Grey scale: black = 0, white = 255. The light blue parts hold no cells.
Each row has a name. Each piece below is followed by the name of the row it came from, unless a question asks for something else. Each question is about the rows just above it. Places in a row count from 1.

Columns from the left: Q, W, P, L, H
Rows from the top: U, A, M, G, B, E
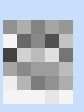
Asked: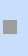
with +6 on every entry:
[163]
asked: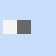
A
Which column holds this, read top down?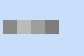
P
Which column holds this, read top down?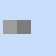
P
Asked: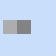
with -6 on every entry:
[167 125]
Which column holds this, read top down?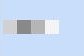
W
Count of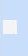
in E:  4

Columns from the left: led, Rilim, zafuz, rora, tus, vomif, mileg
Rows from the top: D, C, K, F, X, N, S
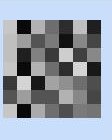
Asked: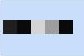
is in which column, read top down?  Rilim
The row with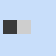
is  K
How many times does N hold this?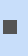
3
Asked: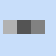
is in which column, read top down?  zafuz

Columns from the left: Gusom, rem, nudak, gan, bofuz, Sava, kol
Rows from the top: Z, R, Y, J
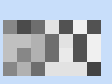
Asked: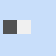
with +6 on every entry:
[88 246]
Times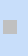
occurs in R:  2
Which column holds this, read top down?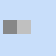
Gusom
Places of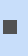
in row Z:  5 7
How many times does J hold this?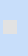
3
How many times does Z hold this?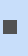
2

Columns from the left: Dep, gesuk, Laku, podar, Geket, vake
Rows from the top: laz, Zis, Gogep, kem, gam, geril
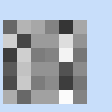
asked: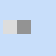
Zis
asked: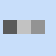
kem
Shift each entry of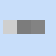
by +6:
[213 130 137]

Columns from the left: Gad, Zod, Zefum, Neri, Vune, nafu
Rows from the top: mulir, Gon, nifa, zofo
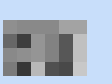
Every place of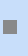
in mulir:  2 3 4
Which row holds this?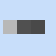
zofo
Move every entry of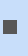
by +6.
[93]
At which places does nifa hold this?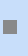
1
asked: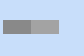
mulir

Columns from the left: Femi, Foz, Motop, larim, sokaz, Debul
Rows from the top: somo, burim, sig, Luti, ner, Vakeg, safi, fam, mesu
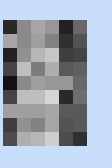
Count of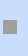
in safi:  3
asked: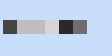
Vakeg
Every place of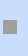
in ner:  3

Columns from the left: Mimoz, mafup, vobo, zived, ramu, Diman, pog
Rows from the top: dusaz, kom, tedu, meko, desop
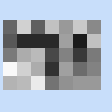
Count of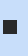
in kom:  3
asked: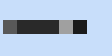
kom
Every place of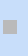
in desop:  2
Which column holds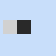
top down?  mafup

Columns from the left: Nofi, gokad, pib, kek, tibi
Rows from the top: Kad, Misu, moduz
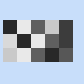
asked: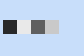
Kad
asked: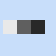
moduz
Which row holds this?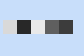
Misu

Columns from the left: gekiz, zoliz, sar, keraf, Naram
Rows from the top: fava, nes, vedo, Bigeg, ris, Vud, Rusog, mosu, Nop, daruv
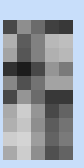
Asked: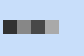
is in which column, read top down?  gekiz
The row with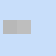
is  nes
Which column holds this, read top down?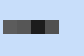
zoliz
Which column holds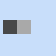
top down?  gekiz
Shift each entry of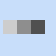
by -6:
[199 136 74]
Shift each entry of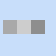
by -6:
[163 199 136]

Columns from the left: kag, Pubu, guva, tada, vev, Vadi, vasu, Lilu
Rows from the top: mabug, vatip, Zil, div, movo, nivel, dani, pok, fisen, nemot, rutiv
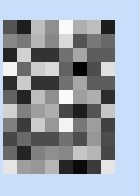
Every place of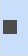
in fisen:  3 4 6 8
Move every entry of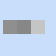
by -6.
[137 129 191]

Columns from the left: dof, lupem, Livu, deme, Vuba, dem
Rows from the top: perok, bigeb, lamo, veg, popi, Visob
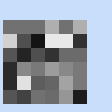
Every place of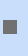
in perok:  1 2 3 5
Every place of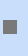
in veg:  3 6
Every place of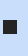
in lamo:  2

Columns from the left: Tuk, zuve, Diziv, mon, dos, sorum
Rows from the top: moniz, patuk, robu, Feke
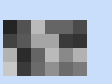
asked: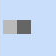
moniz
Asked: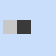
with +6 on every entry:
[206 64]
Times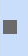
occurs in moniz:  0
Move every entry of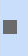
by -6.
[101]

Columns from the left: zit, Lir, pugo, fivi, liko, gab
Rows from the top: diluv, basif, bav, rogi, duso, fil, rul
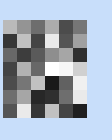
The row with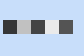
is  basif
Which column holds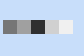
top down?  gab
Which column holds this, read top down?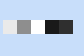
fivi
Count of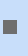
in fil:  2

